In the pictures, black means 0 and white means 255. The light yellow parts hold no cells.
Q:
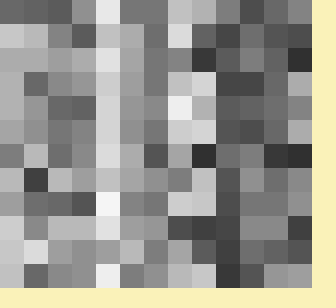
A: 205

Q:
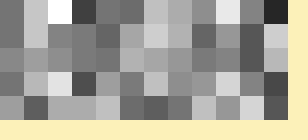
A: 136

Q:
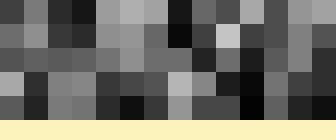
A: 84

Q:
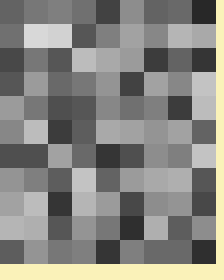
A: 162

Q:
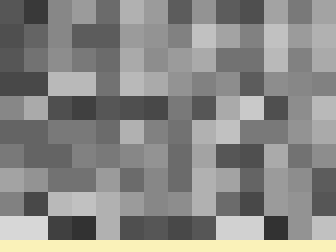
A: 163

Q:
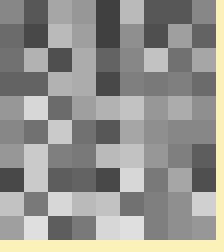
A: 72
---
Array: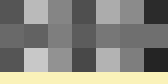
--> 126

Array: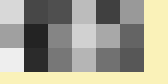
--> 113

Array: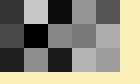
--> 180

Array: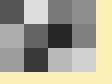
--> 186

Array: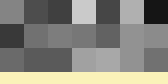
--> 146

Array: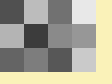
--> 87
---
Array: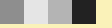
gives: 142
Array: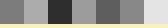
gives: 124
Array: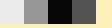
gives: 235
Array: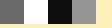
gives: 105
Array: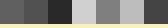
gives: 95
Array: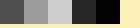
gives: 79
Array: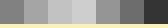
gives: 129
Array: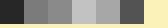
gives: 39
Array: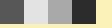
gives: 87
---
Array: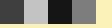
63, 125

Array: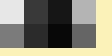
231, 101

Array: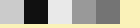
203, 116

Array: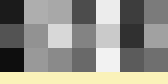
27, 111

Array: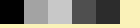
1, 44

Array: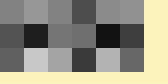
130, 102

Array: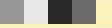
152, 106
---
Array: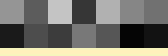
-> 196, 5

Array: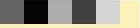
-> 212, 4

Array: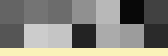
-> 204, 8

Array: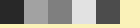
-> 226, 40

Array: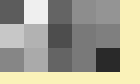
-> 239, 41

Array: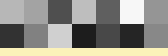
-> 247, 29
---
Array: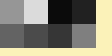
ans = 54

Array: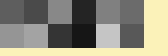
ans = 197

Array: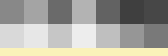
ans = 150

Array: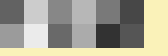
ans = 50

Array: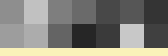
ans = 200

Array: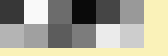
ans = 235

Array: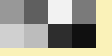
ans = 45

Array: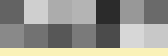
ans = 215

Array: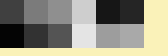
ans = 157

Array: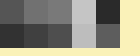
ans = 189
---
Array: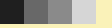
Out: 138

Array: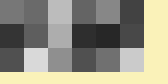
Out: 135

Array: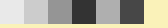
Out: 175

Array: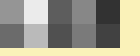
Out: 135

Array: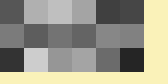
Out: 64

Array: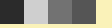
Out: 114

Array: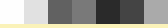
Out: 68

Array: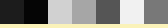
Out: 241

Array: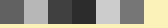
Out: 204

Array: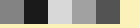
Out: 161
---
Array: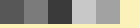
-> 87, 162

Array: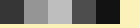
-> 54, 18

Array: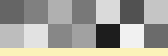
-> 101, 107

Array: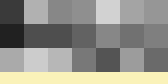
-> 58, 106

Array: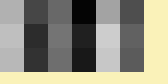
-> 177, 91

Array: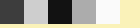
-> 61, 250
